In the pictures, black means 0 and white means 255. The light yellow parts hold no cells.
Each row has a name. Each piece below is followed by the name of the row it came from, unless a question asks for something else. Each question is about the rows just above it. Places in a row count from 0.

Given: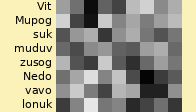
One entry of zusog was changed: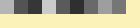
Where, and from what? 2, [60]
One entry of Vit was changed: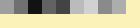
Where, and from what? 2, [12]
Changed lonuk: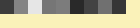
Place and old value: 4, [132]
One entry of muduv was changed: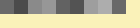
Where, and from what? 5, [90]
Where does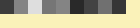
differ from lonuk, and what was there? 2, [230]
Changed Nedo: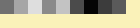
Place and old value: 3, [132]

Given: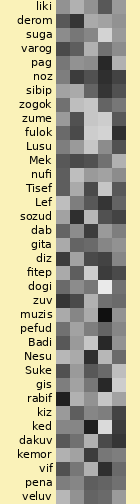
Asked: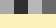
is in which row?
Nesu
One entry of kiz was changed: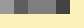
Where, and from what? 2, [134]
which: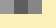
kiz
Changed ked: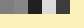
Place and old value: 0, [134]
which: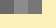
dogi
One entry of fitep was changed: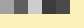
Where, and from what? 0, [170]

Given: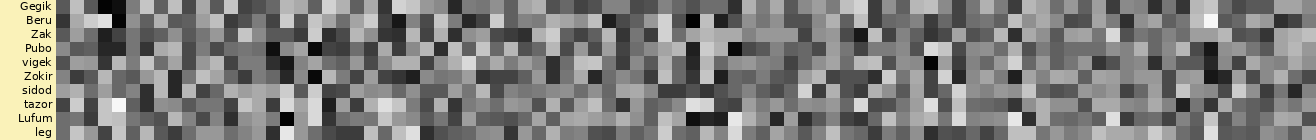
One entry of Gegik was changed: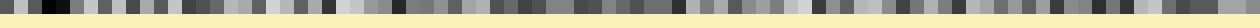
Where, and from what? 20, [177]
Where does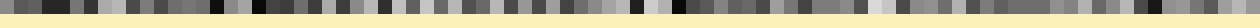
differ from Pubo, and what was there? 87, [164]
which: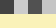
Beru
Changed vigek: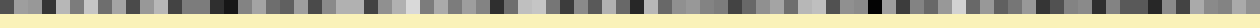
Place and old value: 21, [152]

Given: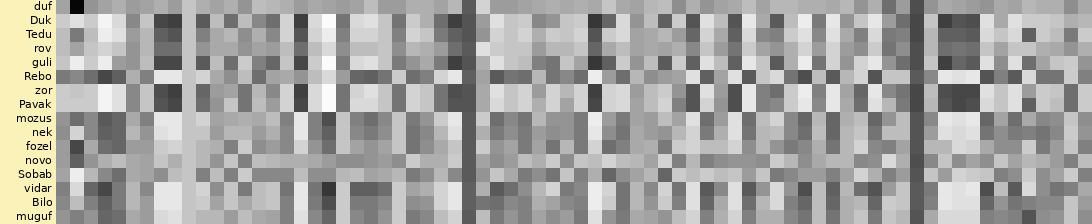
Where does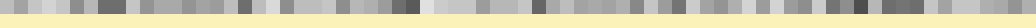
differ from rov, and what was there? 5, [148]
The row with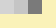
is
Tedu
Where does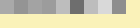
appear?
rov
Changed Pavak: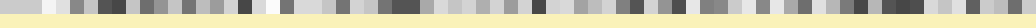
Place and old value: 36, [163]

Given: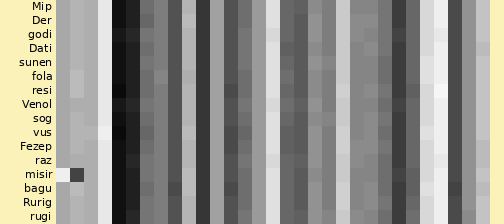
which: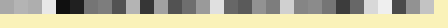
Rurig
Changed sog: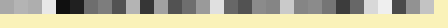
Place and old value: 17, [90]

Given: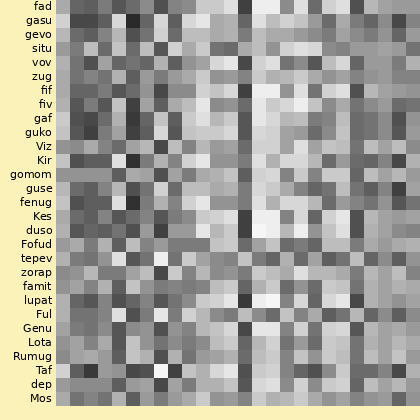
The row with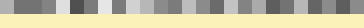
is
Ful
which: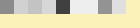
fif
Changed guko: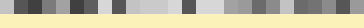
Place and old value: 15, [209]

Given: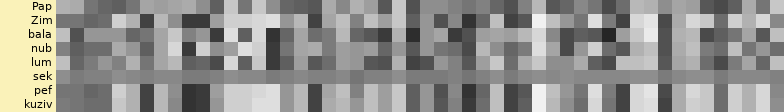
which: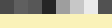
bala
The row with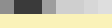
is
Zim
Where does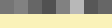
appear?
Pap

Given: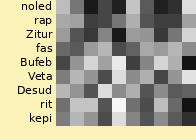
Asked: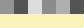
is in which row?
Desud
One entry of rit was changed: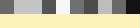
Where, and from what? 0, [112]
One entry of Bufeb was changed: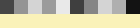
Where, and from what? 3, [161]
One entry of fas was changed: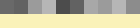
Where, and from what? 1, [90]
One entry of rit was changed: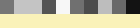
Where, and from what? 0, [112]
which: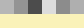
Veta

